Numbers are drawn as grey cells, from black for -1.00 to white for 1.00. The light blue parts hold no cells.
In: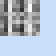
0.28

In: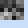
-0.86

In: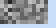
0.13

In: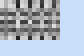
-0.28

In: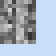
-0.05

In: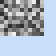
0.65
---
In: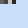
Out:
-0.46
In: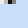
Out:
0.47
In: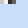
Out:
0.91
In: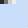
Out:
-0.06
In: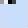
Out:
0.89
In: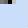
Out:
-0.19
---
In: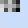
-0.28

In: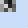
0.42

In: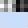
-0.48

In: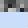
-0.73

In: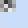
0.83

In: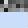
0.35
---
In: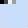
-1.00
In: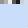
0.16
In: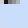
0.62
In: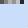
-0.32
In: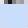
0.79
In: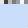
0.80
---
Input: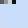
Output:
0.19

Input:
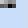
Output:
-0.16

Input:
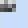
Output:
-0.48

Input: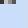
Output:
0.55

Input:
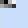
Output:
0.08

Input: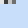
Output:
-0.51

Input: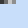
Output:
-0.13

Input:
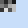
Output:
0.74
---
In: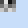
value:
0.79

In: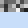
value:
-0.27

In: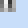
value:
0.90

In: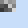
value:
0.45

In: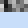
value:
-0.74

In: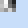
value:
0.96

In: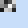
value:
-0.71
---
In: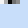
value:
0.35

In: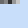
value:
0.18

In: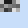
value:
0.60

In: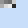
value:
0.72

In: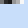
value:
0.39

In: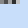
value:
0.29
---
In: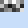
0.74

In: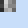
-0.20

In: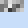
0.60

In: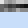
0.07

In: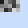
0.42

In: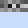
-0.16
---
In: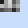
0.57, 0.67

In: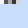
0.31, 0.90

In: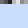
0.44, 0.77

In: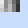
0.45, 0.82

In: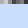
-0.44, 0.61

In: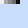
0.07, 0.86
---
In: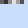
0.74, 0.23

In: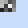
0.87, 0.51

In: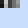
0.56, 0.43

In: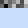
0.64, 0.54

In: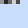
0.61, 0.17

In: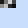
0.64, 0.52

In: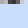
0.59, 0.46

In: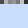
0.53, 0.41
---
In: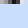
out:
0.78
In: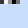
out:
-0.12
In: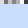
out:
-0.52
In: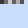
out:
-0.34
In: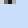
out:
0.34
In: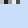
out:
-0.38
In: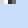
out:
-0.13
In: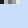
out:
0.83
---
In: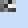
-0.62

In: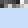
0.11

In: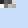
0.01

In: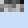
-0.15

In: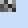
0.02

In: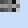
0.07

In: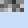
-0.15
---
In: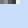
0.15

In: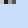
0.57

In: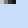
0.57

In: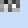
0.63

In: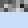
0.29

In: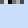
-0.92

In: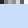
0.13
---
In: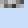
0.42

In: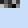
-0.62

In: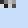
0.00

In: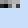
0.30

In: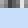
-0.03

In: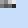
0.03
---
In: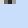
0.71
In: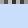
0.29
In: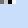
-0.12
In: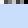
0.90
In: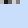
0.44
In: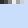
-0.66
